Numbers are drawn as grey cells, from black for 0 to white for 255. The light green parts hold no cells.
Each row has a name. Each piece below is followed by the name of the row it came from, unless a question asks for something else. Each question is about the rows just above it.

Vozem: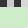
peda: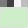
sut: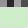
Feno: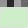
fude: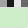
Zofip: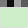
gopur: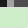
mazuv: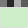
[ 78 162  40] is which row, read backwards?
sut
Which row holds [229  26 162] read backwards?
fude
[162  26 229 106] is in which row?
fude
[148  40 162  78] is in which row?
sut

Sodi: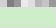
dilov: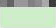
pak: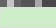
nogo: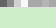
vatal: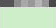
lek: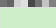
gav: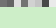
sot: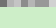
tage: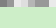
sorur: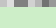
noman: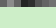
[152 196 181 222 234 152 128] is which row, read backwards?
Sodi
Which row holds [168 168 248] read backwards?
nogo
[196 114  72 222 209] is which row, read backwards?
lek

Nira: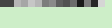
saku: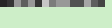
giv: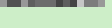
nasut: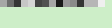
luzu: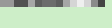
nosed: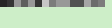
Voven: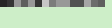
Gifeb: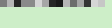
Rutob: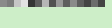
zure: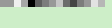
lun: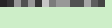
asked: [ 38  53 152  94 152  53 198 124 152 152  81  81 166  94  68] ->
saku
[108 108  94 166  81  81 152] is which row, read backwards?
luzu

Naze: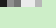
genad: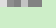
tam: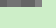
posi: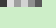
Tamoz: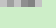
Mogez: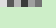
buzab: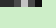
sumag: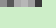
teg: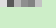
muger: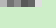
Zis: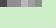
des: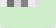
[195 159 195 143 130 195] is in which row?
Tamoz
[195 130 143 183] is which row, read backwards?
teg
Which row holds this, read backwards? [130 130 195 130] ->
genad
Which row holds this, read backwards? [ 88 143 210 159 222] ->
posi

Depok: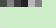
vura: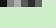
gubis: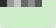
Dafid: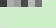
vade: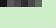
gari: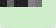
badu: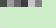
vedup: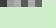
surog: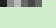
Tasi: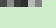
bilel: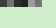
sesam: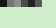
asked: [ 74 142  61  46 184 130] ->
Tasi
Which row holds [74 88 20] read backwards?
vade
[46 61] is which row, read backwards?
Tasi
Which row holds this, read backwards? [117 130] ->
gari

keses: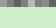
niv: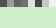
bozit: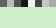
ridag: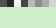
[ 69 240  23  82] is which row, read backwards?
bozit
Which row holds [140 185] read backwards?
ridag

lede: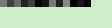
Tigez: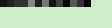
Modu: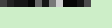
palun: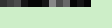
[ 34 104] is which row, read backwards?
lede
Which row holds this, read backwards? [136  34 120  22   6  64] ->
lede
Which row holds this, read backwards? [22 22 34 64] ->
Modu
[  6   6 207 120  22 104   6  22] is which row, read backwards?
Modu
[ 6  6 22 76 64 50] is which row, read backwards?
palun

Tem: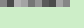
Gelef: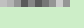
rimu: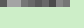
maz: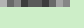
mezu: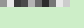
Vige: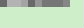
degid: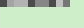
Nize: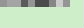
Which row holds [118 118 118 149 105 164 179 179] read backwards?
Vige
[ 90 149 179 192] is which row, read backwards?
Gelef
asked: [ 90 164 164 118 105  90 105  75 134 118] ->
rimu
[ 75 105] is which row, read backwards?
rimu
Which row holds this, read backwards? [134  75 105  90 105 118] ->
rimu
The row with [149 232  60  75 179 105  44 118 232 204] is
mezu

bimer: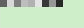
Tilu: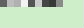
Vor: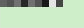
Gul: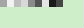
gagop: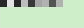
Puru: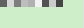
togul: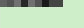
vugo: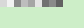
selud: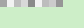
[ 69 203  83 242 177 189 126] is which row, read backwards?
Puru
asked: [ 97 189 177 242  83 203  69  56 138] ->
Tilu
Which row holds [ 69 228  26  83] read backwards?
Vor
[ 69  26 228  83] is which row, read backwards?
Gul
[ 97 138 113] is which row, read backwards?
vugo

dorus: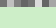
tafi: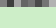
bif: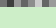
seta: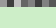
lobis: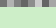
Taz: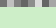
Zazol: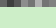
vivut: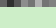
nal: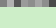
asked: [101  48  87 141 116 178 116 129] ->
vivut
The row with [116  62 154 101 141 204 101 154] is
bif

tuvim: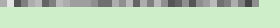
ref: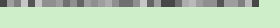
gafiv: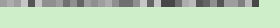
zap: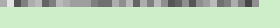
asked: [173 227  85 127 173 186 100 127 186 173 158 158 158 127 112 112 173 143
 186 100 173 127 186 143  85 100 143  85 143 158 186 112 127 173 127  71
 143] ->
zap
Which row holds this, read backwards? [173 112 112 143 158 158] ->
tuvim
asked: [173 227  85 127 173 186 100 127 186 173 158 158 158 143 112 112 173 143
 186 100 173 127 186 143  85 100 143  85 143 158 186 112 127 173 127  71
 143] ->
tuvim
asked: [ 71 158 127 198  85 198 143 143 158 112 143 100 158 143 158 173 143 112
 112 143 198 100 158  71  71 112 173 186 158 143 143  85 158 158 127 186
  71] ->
ref

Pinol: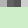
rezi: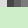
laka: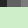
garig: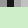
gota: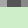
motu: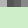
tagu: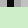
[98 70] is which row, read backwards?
rezi
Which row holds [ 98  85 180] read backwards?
motu

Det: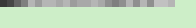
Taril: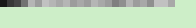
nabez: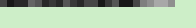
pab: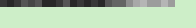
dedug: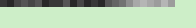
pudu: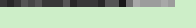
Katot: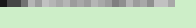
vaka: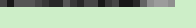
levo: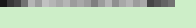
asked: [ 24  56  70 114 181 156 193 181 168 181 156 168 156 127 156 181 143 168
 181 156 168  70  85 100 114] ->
levo
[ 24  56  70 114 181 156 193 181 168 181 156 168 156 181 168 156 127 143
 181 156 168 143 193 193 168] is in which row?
Taril
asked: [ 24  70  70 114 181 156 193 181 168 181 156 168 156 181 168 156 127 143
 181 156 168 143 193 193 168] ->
Katot
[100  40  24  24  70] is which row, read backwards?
vaka

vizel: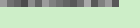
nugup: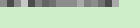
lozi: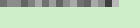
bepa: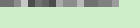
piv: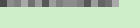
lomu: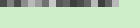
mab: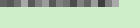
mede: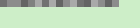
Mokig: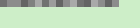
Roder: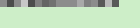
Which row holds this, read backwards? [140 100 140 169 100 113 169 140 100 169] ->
mede
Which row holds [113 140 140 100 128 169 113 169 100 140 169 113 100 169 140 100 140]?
mede
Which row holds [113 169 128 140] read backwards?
piv
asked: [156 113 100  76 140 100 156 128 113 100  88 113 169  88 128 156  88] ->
vizel
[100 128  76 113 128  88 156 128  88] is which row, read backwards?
mab
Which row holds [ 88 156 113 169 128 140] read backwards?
piv
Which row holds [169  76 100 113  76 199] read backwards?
bepa

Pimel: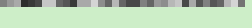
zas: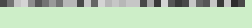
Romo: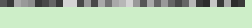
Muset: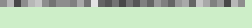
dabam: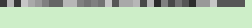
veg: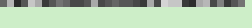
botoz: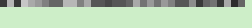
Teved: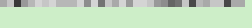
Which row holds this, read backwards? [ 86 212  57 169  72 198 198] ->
zas
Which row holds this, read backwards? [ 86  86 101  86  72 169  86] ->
veg
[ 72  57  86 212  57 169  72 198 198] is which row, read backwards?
zas
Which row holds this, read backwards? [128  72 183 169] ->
veg
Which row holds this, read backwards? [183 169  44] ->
veg
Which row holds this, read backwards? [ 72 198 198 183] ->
zas
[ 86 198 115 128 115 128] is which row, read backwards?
dabam

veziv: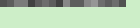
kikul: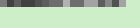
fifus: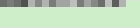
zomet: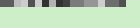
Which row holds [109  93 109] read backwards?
veziv
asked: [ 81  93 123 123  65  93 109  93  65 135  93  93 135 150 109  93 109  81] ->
veziv
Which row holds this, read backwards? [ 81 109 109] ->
zomet

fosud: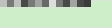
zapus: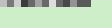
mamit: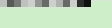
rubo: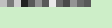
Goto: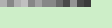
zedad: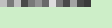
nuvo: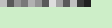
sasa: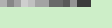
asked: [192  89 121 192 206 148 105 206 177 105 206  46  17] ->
mamit
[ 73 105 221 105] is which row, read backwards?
zapus
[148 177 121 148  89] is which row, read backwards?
nuvo

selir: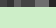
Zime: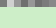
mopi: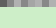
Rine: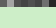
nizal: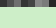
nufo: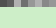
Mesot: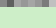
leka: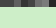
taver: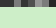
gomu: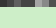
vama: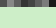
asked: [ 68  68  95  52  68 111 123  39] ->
leka
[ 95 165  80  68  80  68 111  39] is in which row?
Rine

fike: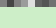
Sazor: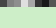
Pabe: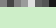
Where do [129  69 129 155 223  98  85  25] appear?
Pabe
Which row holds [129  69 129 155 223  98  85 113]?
fike
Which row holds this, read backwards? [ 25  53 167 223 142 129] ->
Sazor

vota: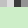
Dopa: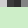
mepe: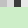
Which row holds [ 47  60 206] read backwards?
Dopa
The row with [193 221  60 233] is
mepe

